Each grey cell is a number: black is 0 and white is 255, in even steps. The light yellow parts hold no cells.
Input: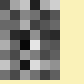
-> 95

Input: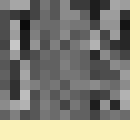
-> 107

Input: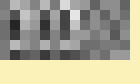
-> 153

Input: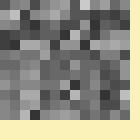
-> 104

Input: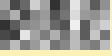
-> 187

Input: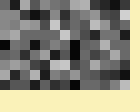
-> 187

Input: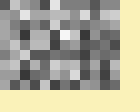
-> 107

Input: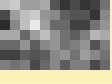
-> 105

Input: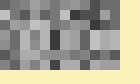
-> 159
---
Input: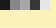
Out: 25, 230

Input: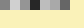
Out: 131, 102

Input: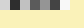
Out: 212, 248

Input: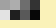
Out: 161, 7

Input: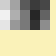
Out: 207, 141

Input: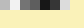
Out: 187, 220

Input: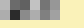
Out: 184, 161

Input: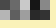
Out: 73, 51

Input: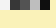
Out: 243, 15

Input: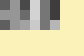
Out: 95, 182
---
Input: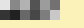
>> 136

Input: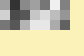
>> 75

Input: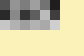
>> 137

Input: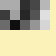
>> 161

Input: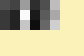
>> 35

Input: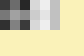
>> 161

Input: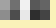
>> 112

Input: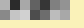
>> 43

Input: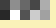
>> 142

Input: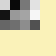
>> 153
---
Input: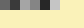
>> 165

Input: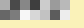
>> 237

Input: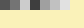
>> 204

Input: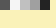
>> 192

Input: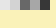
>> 211

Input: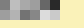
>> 202

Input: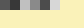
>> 192

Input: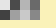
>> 201

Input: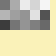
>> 235
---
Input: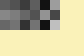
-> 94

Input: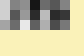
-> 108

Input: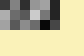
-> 150

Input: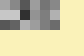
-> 157

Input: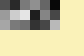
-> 144

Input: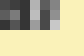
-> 179
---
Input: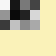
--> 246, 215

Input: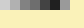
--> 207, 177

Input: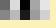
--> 229, 219

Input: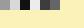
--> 236, 216

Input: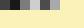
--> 206, 169

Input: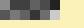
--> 203, 140

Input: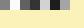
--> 251, 210

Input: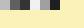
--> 240, 189

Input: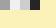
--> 240, 206

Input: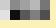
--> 226, 205
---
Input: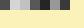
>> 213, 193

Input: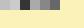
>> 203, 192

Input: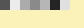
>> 235, 224

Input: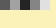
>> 224, 162

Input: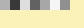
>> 245, 222

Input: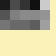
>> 203, 159
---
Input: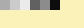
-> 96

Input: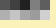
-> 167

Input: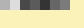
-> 52

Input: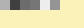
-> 118

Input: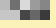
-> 70

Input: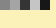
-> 53
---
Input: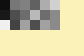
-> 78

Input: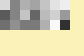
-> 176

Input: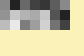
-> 209

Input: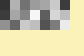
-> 83

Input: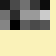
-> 94

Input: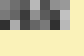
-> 121

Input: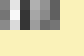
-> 157
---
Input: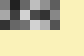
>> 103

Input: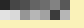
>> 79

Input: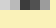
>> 60

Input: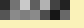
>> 201

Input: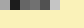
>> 102

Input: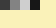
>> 207

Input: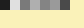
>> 122

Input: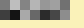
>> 132
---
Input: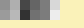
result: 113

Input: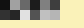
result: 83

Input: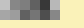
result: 117

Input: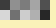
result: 205

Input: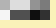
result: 80

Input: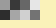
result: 166

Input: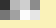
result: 161

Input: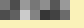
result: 54

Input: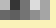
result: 116

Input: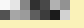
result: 60
